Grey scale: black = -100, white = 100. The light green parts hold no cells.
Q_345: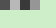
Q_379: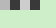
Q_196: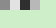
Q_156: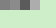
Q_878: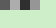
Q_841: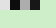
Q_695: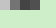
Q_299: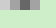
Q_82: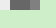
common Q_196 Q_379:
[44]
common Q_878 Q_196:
[-63]

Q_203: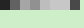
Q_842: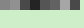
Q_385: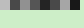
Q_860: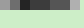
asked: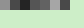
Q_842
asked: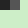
Q_842
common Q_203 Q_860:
[-72]
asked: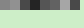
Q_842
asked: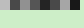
Q_385
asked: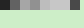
Q_203

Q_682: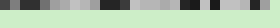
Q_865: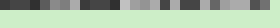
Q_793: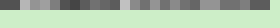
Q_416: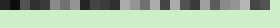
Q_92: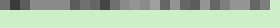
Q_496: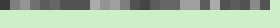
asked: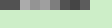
Q_496
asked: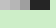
Q_682
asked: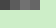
Q_793
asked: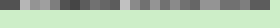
Q_793
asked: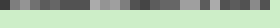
Q_496
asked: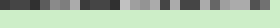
Q_865

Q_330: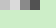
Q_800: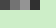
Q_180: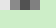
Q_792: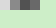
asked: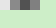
Q_180
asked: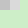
Q_330
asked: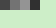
Q_800
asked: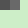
Q_792

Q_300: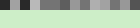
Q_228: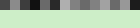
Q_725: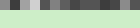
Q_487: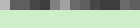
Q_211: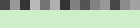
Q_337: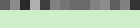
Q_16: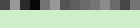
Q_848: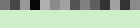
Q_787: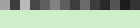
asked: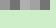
Q_300
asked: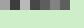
Q_787

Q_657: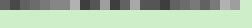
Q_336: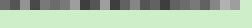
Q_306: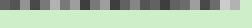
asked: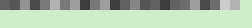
Q_306
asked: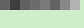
Q_336
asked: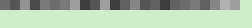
Q_336

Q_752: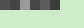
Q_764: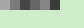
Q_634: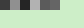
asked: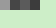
Q_752
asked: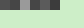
Q_752
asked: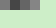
Q_764
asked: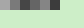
Q_764
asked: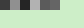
Q_634

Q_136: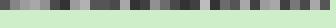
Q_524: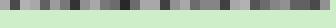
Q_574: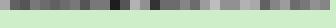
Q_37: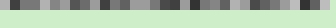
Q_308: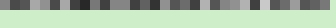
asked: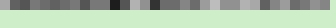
Q_574
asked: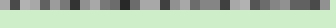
Q_524

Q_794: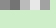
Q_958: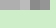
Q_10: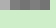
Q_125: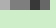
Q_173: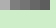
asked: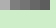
Q_173
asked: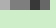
Q_125
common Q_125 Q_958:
[37]
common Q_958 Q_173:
[37]
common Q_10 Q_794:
[-9]
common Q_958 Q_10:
[37]
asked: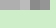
Q_958

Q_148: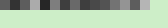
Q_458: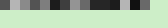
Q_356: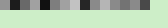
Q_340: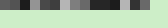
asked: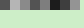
Q_458
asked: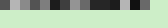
Q_458
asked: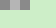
Q_356
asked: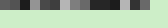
Q_340
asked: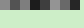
Q_458

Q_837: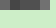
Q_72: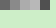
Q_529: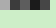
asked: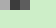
Q_529
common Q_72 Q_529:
[35]
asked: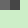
Q_837

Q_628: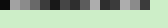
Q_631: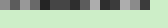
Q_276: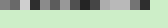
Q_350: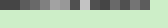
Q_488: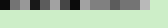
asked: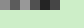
Q_276
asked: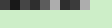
Q_628
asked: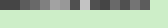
Q_350
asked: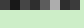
Q_628
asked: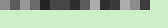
Q_631
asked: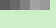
Q_350

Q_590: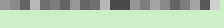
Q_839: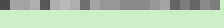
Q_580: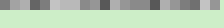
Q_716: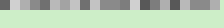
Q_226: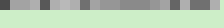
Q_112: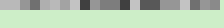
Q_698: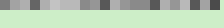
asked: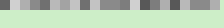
Q_716
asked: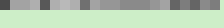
Q_839

